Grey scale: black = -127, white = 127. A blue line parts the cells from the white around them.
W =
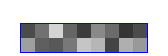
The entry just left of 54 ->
69
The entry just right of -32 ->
-39
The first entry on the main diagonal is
-52
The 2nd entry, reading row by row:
-14
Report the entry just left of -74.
-20

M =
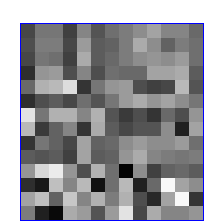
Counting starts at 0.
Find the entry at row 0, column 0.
-56
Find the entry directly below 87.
-103
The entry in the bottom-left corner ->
-3
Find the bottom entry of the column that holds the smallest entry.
99
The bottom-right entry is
21
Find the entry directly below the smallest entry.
57
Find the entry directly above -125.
21
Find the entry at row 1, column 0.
-49
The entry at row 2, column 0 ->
-56
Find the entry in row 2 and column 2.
-16
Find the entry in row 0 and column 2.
-9
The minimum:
-125
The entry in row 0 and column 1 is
-9
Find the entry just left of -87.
-49
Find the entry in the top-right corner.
-22
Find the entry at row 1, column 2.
-3
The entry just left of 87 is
21
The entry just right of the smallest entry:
13

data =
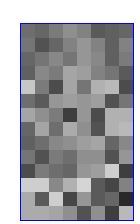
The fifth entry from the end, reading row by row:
15
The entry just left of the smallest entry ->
-25
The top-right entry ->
-25
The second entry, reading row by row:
-25
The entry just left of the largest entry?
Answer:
49
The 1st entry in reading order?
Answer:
-17
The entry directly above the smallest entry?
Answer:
2
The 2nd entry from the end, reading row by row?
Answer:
-65
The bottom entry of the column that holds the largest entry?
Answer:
-45
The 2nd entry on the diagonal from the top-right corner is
-31
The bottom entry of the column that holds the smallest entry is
57
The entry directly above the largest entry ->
22
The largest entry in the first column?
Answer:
78
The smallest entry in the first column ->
-51
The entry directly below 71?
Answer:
-17
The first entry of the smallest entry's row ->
43
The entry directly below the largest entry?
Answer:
22
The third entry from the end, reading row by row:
15
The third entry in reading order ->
-4
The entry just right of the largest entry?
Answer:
-37
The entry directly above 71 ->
-31
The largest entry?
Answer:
85
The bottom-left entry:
43
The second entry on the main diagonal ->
-45
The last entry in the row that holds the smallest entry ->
-86

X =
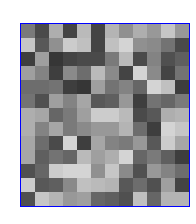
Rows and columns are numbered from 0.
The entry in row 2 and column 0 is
-65
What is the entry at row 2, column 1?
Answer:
31
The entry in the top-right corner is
24
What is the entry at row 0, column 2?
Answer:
46
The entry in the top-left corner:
-5
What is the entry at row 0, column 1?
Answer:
-53
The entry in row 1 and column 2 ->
16
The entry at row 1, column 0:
70
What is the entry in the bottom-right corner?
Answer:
52
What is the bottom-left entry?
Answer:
-47

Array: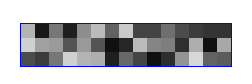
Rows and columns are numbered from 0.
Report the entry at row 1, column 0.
80
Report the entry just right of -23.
-59
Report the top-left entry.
52
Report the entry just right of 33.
26
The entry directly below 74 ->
-88
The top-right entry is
-75
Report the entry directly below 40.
-35
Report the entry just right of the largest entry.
-29
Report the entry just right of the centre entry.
59
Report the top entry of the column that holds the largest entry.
-67
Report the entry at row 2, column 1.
-67
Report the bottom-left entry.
-51

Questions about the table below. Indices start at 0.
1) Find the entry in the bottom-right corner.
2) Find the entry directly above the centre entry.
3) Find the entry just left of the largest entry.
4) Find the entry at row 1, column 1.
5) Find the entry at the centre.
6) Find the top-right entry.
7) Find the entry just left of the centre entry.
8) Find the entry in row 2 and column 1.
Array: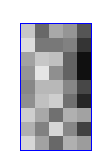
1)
28
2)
15
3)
21
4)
-7
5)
56
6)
-42
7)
56
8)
71

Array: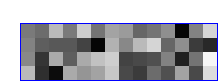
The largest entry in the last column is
118
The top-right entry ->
85
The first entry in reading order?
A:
-5
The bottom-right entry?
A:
92
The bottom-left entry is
58
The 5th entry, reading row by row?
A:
78
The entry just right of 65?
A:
78
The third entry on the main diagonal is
42
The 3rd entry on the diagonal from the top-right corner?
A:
-95
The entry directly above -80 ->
-74
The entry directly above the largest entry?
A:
-87
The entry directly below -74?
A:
-80
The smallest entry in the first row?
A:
-122
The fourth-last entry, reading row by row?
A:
-47
